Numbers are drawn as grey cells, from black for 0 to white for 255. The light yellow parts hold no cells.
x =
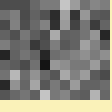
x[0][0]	76
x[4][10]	91
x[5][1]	98
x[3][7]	99
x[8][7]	155
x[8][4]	87
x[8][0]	40
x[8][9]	99
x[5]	[36, 98, 116, 100, 38, 110, 118, 130, 144, 124, 143]
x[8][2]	102
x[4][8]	161
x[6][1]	92
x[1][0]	111
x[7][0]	114
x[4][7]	98
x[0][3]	104
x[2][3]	105
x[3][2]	119
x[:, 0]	[76, 111, 74, 98, 125, 36, 100, 114, 40, 85]
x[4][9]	130
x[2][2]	78
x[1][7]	52
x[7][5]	86
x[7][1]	183
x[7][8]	156
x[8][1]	146
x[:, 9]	[134, 91, 60, 149, 130, 124, 155, 91, 99, 179]
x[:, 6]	[197, 162, 155, 96, 88, 118, 142, 168, 95, 133]
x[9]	[85, 104, 117, 96, 196, 120, 133, 100, 93, 179, 103]
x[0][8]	114
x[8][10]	108
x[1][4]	82
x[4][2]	106

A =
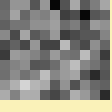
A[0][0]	104
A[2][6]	109
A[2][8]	81
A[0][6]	83
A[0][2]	149
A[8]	[147, 176, 212, 181, 170, 90, 147, 81, 135, 104, 97]
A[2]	[96, 117, 116, 144, 144, 159, 109, 125, 81, 155, 145]
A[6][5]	109
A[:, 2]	[149, 103, 116, 165, 71, 146, 142, 114, 212, 174]
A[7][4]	189
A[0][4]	151
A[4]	[74, 98, 71, 150, 68, 66, 186, 99, 73, 143, 101]
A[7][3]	133
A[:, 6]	[83, 62, 109, 60, 186, 118, 155, 155, 147, 101]
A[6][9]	115
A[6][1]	131
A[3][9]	87
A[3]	[137, 74, 165, 89, 107, 153, 60, 74, 87, 87, 132]
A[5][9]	123
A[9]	[171, 130, 174, 173, 92, 70, 101, 174, 153, 113, 42]
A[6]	[113, 131, 142, 85, 88, 109, 155, 189, 134, 115, 91]
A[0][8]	89
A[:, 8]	[89, 7, 81, 87, 73, 187, 134, 84, 135, 153]
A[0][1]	149
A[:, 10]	[166, 101, 145, 132, 101, 59, 91, 85, 97, 42]

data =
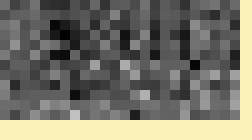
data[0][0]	111
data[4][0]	93
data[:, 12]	[92, 61, 54, 17, 27, 59, 172, 102, 98, 78, 91, 111]
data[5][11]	92
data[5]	[122, 87, 80, 131, 76, 16, 12, 98, 43, 55, 88, 92, 59, 48, 87, 22, 87, 89, 30, 106, 69, 79, 98, 31]
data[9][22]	89
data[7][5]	128
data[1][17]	89
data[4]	[93, 146, 88, 74, 122, 109, 63, 26, 77, 70, 126, 77, 27, 134, 88, 59, 90, 101, 37, 114, 110, 84, 113, 72]
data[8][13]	71
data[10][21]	108
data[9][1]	82
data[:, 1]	[66, 94, 124, 116, 146, 87, 95, 82, 42, 82, 107, 70]
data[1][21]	45
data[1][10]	76
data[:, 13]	[75, 87, 85, 68, 134, 48, 117, 153, 71, 124, 93, 30]
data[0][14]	113
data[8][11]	81
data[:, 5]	[46, 81, 8, 24, 109, 16, 96, 128, 37, 96, 127, 90]
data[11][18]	149
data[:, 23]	[106, 72, 44, 89, 72, 31, 46, 160, 112, 150, 161, 119]
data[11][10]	106
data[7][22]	89
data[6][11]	60
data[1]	[78, 94, 97, 106, 83, 81, 70, 80, 86, 65, 76, 129, 61, 87, 104, 65, 93, 89, 74, 88, 67, 45, 89, 72]
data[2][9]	43
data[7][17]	145
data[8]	[131, 42, 83, 81, 68, 37, 98, 51, 59, 51, 60, 81, 98, 71, 63, 59, 85, 114, 52, 144, 104, 58, 75, 112]
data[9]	[124, 82, 91, 95, 94, 96, 96, 13, 49, 86, 89, 76, 78, 124, 176, 67, 92, 62, 47, 103, 147, 105, 89, 150]

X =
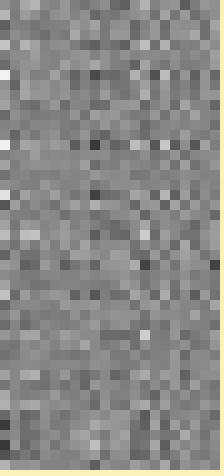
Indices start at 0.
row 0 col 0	144
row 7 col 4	131
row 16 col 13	135
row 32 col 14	109
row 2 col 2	126
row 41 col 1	139
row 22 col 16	141
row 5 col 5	131
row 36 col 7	136
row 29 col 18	136
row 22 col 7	127
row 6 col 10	145
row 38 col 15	139
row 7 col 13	177
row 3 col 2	132
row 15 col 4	135
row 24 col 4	152
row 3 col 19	167
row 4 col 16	175
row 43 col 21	141
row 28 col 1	130
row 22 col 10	115
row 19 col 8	132
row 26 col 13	172
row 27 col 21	120
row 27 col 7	130
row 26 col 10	148
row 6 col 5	130
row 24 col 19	107
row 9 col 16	148
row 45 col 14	104
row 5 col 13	131
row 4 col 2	179
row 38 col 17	151
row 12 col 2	123
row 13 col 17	125
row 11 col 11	152
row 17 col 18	140
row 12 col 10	150

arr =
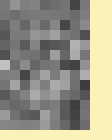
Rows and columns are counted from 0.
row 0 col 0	121
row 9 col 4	145
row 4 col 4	81
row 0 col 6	115
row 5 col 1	126
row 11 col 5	129
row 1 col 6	117
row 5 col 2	116
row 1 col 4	121
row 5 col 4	95
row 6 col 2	140
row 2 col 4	106
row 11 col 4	160
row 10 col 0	115
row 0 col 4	102
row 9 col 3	170
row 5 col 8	117
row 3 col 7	114
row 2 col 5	134
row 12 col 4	154
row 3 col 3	149
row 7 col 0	126
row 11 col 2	96
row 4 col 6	92
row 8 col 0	117
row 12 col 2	128
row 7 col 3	126
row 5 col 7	171
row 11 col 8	117
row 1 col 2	119
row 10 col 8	112
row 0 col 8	120
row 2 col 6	70

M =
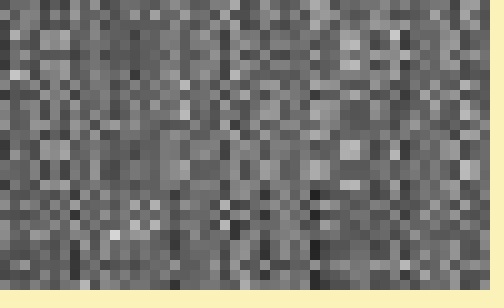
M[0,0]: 75
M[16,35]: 89
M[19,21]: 109
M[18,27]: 126
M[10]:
[135, 86, 124, 132, 76, 130, 88, 148, 93, 100, 121, 76, 97, 139, 88, 148, 100, 109, 168, 98, 116, 79, 151, 88, 80, 106, 136, 151, 89, 127, 81, 154, 151, 144, 98, 83, 86, 146, 118, 73, 78, 95, 96, 162, 96, 82, 167, 111, 82]
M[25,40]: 63
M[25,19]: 103
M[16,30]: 135
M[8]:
[131, 87, 106, 133, 74, 130, 81, 134, 90, 119, 118, 72, 90, 127, 92, 128, 104, 124, 183, 88, 112, 81, 130, 104, 82, 112, 148, 153, 86, 119, 92, 165, 147, 144, 91, 82, 84, 147, 114, 75, 80, 117, 95, 151, 93, 87, 176, 133, 87]
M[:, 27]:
[104, 147, 83, 116, 127, 76, 127, 87, 153, 122, 151, 151, 99, 115, 126, 123, 143, 138, 126, 100, 139, 103, 104, 120, 100, 102, 73, 109, 116]
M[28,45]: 147
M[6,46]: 73
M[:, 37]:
[114, 141, 152, 81, 69, 156, 69, 134, 147, 77, 146, 139, 98, 101, 69, 72, 112, 102, 69, 68, 126, 80, 90, 101, 66, 78, 152, 83, 77]
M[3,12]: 94
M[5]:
[69, 112, 144, 95, 84, 86, 88, 65, 88, 116, 70, 87, 86, 80, 93, 102, 90, 139, 93, 83, 106, 145, 88, 146, 72, 83, 133, 76, 70, 98, 91, 156, 98, 108, 136, 108, 121, 156, 142, 137, 174, 125, 98, 103, 151, 87, 128, 149, 114]
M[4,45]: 154
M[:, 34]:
[108, 100, 126, 158, 172, 136, 172, 127, 91, 137, 98, 88, 101, 102, 173, 174, 89, 92, 176, 84, 101, 93, 93, 92, 84, 90, 141, 100, 78]
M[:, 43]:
[118, 162, 114, 100, 99, 103, 99, 103, 151, 100, 162, 136, 90, 119, 99, 99, 123, 121, 99, 105, 153, 102, 122, 88, 107, 102, 99, 101, 109]
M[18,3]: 75
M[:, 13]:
[108, 148, 89, 65, 82, 80, 81, 57, 127, 91, 139, 123, 141, 112, 81, 71, 119, 119, 78, 96, 164, 94, 183, 149, 98, 94, 74, 94, 115]
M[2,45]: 78
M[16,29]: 98
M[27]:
[71, 78, 72, 83, 129, 89, 123, 53, 113, 98, 139, 99, 123, 94, 111, 98, 124, 94, 93, 100, 103, 126, 69, 127, 152, 91, 54, 109, 139, 109, 115, 43, 80, 88, 100, 124, 119, 83, 80, 125, 59, 96, 163, 101, 115, 148, 81, 80, 88]
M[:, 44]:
[120, 99, 142, 134, 143, 151, 143, 97, 93, 134, 96, 93, 79, 113, 143, 141, 98, 101, 143, 115, 102, 114, 93, 87, 116, 113, 151, 115, 104]
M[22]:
[143, 91, 120, 101, 104, 134, 99, 154, 89, 117, 91, 93, 112, 183, 106, 179, 116, 92, 124, 122, 97, 70, 182, 51, 69, 112, 104, 104, 128, 123, 76, 87, 156, 130, 93, 81, 109, 90, 107, 88, 121, 98, 100, 122, 93, 82, 134, 111, 87]
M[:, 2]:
[106, 131, 130, 120, 86, 144, 87, 161, 106, 74, 124, 96, 94, 101, 87, 105, 92, 92, 92, 81, 136, 74, 120, 88, 84, 75, 148, 72, 90]
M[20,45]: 76
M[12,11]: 154
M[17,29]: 96
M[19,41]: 99
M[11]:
[125, 91, 96, 133, 72, 129, 75, 120, 88, 136, 103, 70, 90, 123, 102, 113, 115, 133, 185, 86, 105, 84, 118, 118, 81, 118, 154, 151, 86, 109, 109, 170, 145, 133, 88, 84, 85, 139, 113, 80, 88, 127, 94, 136, 93, 86, 184, 148, 96]
